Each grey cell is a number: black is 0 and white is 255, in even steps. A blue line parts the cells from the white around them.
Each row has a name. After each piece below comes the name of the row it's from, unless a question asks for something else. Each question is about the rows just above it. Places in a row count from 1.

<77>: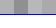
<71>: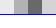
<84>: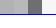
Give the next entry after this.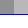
[170]
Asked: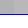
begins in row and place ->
<84>, 1
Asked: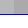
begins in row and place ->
<77>, 3
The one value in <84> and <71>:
[178]
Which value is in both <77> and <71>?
[178]

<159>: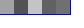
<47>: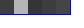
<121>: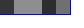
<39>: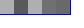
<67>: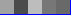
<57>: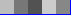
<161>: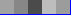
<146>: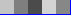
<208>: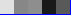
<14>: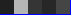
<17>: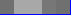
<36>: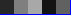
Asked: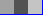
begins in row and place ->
<159>, 1
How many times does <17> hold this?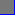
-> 1
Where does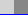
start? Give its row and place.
<146>, 4

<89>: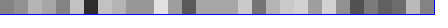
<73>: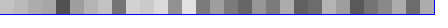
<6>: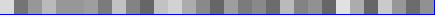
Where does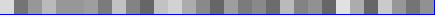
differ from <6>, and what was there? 30, [108]
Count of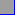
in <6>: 2
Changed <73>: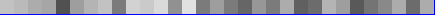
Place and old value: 9, [116]
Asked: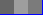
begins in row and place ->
<6>, 16

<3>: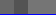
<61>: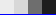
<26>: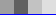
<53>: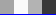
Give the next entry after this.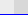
[110]
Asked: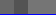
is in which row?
<3>
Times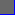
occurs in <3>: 1

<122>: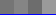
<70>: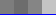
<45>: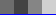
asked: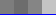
<70>
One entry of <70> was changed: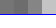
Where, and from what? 1, [125]
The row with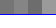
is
<122>
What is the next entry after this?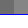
[196]
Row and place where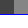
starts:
<45>, 2
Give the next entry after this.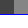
[208]

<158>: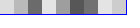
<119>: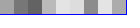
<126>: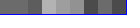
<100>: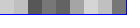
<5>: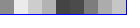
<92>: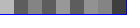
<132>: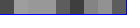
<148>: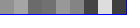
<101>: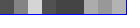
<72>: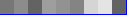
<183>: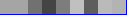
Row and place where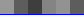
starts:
<132>, 4
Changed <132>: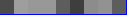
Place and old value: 7, [132]
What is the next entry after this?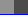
[107]
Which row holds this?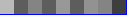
<92>

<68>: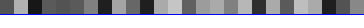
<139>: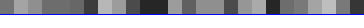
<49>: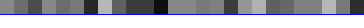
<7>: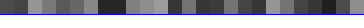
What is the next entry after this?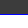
[15]
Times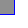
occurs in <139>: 3
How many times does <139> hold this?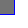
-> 1
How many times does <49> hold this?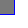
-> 3

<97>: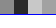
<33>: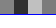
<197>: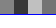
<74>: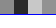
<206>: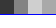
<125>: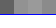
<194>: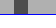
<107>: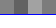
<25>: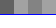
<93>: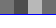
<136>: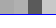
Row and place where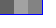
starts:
<25>, 1
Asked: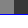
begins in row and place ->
<197>, 1
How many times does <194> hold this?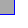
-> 0
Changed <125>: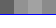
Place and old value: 3, [154]
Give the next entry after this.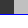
[116]
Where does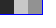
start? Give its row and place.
<74>, 2

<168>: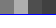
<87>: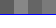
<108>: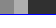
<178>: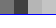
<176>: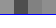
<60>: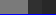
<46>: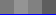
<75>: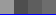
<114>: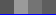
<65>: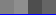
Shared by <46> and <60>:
[122]
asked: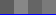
<87>
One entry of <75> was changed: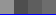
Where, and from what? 1, [154]
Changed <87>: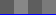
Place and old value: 3, [101]
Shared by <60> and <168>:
[122]
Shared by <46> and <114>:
[94]

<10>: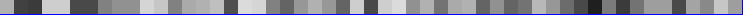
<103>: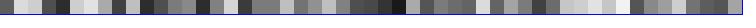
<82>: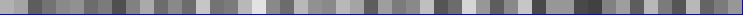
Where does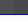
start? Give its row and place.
<103>, 26
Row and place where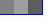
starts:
<82>, 44
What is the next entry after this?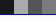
[108]
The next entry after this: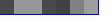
[93]
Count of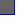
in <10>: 4
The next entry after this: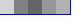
[151]
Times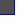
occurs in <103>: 3

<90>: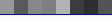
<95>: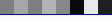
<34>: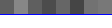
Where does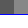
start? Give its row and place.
<90>, 2
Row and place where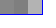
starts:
<90>, 3

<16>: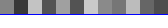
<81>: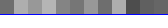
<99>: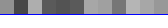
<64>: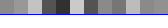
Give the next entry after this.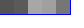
[181]
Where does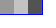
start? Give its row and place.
<64>, 2
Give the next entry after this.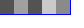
[118]
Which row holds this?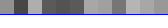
<99>
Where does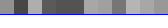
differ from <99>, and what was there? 6, [90]
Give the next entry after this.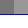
[110]
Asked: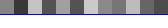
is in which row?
<16>

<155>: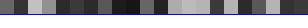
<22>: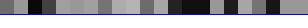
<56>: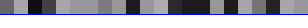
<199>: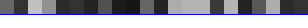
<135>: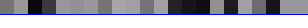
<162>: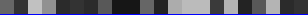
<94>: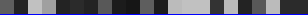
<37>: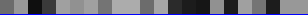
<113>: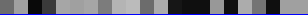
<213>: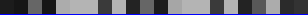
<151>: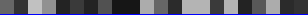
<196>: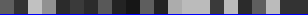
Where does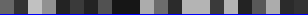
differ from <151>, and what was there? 12, [102]
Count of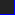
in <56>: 1
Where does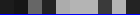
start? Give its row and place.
<199>, 9
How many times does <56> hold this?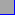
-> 4
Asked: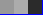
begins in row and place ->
<56>, 11
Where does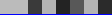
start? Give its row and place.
<162>, 14

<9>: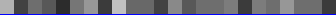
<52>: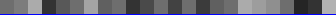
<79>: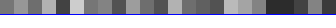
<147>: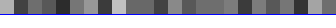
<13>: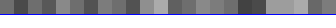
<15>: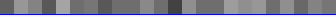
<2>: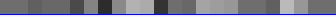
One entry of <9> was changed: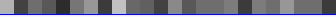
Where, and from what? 11, [104]
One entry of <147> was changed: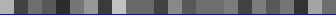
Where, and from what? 18, [59]

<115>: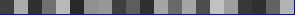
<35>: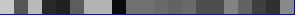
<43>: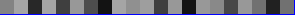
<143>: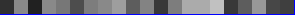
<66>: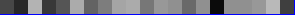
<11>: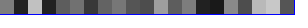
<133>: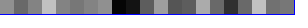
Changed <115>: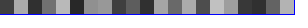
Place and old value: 14, [165]
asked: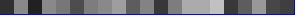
<143>
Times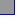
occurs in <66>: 2

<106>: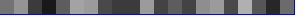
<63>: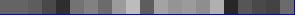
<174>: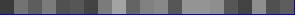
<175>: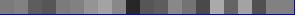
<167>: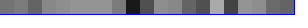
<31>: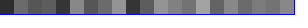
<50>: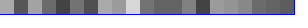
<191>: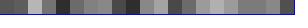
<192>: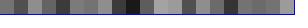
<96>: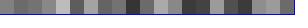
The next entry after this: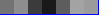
[80]
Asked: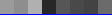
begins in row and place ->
<63>, 14
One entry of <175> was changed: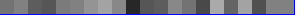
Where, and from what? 1, [123]

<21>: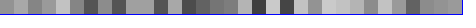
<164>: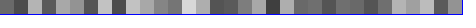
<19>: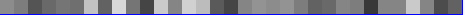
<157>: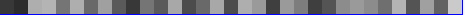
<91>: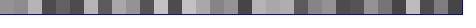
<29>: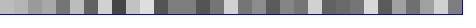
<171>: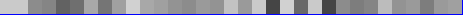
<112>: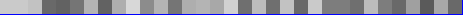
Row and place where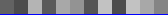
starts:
<91>, 5
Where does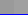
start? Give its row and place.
<171>, 32
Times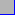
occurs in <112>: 3
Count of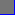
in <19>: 2
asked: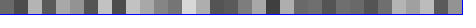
<164>

